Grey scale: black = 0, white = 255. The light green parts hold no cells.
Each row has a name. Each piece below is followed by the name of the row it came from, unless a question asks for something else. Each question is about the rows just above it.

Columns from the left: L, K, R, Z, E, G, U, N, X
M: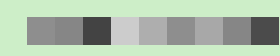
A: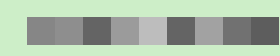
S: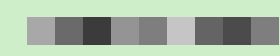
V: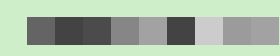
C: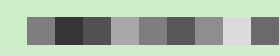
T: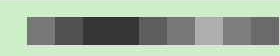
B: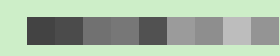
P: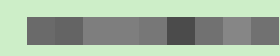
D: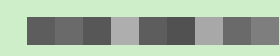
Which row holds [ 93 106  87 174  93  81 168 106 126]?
D
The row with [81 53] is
T
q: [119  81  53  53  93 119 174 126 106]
T
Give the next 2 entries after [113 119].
[ 81 155]
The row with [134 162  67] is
V
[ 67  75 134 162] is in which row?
V

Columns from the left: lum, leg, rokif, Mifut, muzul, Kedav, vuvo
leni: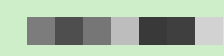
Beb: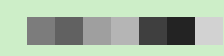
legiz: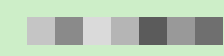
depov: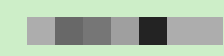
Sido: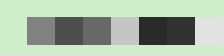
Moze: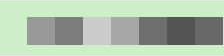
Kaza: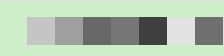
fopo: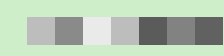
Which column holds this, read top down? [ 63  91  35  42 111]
muzul
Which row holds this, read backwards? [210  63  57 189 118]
leni
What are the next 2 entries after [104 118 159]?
[ 35 173]
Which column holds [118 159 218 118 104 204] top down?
rokif
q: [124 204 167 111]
Moze
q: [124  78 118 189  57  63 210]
leni

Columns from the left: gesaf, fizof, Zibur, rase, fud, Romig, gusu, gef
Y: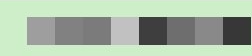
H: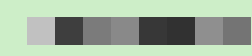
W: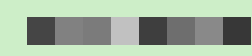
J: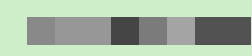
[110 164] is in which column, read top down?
Romig
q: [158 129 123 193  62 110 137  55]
Y

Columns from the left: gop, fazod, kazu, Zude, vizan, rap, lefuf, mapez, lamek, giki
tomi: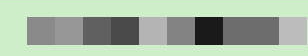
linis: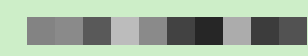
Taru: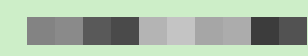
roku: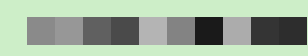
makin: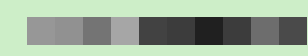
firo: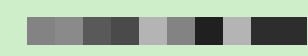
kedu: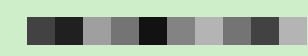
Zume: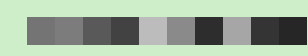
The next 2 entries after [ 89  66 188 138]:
[ 45 166]
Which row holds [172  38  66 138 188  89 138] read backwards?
linis
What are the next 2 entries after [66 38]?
[172  60]
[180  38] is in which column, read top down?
giki
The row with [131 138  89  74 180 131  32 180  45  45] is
firo
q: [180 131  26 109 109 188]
tomi
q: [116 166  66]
makin

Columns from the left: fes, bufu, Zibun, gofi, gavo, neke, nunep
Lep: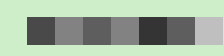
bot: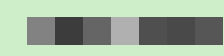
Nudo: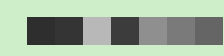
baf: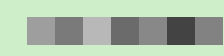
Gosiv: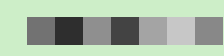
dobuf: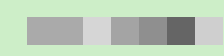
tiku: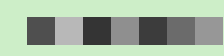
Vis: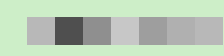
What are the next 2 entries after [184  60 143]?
[122 101]
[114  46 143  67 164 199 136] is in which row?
Gosiv
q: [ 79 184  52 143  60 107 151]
tiku
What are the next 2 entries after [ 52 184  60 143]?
[122 101]
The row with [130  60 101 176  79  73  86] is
bot

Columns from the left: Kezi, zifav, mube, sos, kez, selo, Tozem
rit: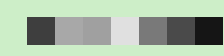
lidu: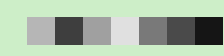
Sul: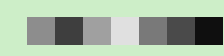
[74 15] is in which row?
Sul
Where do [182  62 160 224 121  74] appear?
lidu
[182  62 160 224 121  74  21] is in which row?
lidu
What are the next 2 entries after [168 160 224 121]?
[74 21]
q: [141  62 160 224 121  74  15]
Sul

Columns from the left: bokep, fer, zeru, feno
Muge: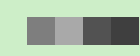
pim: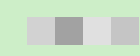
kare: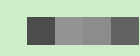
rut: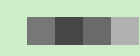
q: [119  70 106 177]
rut
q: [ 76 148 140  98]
kare
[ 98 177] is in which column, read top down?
feno
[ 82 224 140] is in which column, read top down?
zeru
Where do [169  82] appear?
Muge

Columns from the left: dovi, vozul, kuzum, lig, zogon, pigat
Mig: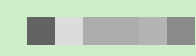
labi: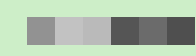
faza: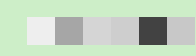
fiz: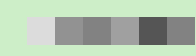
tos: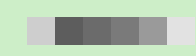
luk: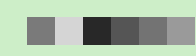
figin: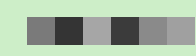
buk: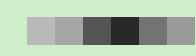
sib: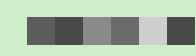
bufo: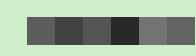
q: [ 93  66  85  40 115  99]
bufo
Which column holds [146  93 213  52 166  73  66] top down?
vozul
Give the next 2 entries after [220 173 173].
[180 138]
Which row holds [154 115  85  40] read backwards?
luk
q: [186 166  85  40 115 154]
buk
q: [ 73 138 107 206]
sib

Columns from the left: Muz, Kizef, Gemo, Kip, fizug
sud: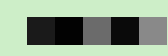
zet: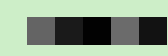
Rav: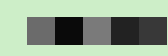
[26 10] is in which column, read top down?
Kizef
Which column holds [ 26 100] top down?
Muz
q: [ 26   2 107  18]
zet
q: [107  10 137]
sud
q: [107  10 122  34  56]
Rav
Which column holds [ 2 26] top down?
Kizef
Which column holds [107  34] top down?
Kip

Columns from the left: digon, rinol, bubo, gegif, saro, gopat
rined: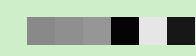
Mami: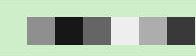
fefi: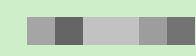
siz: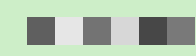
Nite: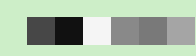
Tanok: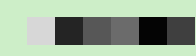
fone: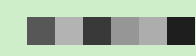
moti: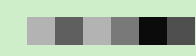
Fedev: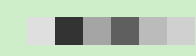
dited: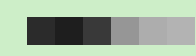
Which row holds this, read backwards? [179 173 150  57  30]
dited
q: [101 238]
Mami
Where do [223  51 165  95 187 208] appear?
Fedev
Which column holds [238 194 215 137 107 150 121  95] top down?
gegif
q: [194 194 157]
fefi
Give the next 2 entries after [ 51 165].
[ 95 187]

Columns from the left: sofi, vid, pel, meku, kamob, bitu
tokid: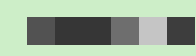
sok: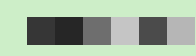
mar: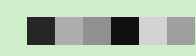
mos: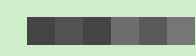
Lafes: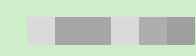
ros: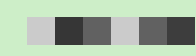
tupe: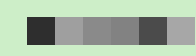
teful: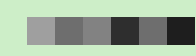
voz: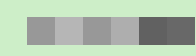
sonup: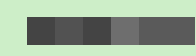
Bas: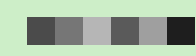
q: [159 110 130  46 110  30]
teful
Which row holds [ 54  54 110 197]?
tokid
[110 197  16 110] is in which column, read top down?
meku
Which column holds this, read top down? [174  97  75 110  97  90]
kamob

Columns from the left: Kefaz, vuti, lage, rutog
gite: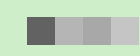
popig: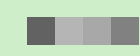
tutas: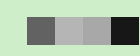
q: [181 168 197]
gite
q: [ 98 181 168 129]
popig
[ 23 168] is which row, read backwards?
tutas
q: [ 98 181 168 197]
gite
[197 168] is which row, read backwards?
gite

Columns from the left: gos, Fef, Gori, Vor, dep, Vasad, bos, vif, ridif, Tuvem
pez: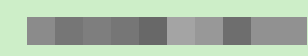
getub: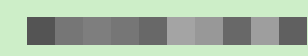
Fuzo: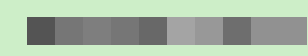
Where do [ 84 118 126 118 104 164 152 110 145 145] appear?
Fuzo
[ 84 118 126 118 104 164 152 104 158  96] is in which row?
getub
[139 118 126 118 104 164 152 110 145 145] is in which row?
pez

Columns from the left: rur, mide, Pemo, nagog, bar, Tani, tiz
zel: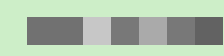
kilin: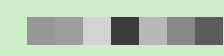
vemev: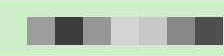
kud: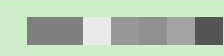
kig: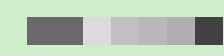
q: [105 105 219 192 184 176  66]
kig
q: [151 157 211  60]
kilin
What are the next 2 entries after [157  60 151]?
[211 199]

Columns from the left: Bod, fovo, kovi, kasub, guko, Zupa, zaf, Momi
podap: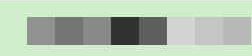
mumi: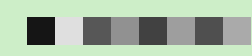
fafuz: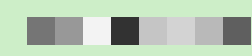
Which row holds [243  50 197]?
fafuz
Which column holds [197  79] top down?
zaf
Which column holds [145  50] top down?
kasub
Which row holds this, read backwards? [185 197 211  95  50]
podap
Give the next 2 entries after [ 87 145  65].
[158  79]

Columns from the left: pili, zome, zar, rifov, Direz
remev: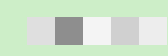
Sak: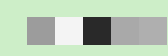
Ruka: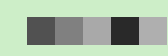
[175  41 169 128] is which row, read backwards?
Ruka
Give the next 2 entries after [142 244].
[208 237]
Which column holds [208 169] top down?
rifov
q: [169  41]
Ruka

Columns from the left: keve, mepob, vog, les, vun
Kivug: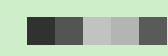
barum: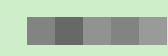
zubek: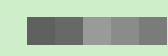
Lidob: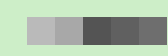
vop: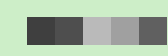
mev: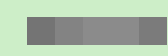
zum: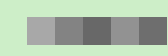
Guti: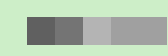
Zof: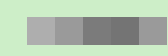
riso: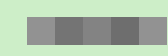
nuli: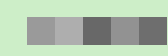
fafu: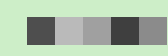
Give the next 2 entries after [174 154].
[123 116]
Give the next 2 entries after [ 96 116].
[180 160]
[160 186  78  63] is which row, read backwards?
vop

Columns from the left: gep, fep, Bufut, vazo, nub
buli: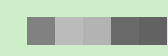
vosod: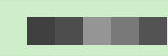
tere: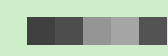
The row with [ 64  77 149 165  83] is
tere
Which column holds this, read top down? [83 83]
nub
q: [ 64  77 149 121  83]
vosod

